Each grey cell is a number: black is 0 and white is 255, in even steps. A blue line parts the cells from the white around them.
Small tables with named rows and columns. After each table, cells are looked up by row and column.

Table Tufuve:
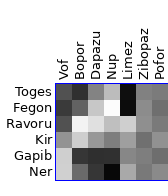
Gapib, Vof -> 207
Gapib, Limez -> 135
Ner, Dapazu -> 54
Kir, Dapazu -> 152
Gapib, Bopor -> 54
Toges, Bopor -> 48
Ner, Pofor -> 138
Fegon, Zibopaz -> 140
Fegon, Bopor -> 98
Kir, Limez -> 159
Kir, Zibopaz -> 112
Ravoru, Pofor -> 122
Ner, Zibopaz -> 121
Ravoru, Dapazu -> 224
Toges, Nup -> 188
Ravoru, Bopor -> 243
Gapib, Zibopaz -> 126
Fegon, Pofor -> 111
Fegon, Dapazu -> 199
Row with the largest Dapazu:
Ravoru

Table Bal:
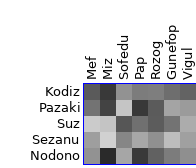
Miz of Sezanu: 209
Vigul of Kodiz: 99
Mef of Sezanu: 158
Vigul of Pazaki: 155
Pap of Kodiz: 124
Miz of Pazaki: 67
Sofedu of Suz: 86
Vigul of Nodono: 143
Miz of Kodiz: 57
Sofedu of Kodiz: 146
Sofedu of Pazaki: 197
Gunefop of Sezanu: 189
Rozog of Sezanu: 144
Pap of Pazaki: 56
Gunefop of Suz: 115

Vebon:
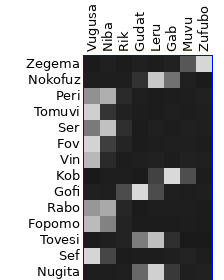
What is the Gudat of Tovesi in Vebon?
124
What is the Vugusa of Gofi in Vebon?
32
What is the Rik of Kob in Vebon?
30
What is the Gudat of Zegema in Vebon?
32
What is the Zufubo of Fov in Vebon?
29
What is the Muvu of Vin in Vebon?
33
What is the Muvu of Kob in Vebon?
78
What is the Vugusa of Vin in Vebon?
184
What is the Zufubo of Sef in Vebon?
30
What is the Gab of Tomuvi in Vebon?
31
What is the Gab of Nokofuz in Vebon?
113

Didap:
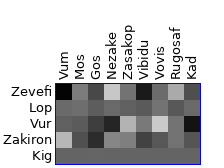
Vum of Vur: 96
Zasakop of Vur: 179
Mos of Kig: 100
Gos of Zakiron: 44
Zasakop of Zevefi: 115
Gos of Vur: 62
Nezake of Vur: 37
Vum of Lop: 106
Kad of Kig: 100
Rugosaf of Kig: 100
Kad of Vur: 19
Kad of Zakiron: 85
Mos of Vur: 91
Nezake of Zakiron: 134
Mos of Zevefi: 123
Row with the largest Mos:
Zevefi

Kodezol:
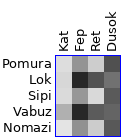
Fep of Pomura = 148
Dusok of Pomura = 80
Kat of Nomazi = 228
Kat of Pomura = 221
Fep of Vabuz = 39
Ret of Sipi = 217
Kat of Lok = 215
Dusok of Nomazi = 88
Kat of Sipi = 218
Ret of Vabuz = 91
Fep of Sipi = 151
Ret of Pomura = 205
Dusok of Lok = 113
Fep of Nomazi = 145
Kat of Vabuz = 176
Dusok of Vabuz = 100
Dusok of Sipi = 90
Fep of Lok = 39
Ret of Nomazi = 204
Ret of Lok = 82
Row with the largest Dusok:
Lok

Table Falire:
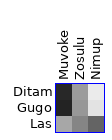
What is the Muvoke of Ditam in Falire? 40
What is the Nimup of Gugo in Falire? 227
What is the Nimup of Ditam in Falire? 235
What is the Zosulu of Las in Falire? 133
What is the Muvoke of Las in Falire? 167
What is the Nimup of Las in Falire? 100
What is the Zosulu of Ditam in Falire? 156
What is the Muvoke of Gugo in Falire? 35
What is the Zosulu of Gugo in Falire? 151

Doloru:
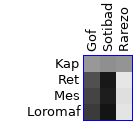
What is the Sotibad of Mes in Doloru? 29
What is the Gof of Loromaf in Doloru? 59
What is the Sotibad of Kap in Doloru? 143
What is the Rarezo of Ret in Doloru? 230
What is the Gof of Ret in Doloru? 80
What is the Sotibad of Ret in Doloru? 24
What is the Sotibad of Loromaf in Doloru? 20
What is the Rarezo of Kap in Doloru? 148
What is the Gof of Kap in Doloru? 152
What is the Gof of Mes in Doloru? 68
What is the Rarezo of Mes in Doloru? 223
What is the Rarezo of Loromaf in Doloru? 228

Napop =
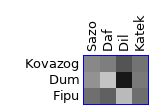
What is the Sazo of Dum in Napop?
146
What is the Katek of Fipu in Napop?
110
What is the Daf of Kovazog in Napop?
126
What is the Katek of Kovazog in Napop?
115
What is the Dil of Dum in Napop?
23
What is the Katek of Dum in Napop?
121
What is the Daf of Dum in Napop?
195
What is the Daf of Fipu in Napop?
96
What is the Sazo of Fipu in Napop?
111
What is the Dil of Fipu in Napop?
186
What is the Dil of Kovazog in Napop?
84
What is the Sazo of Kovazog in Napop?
136

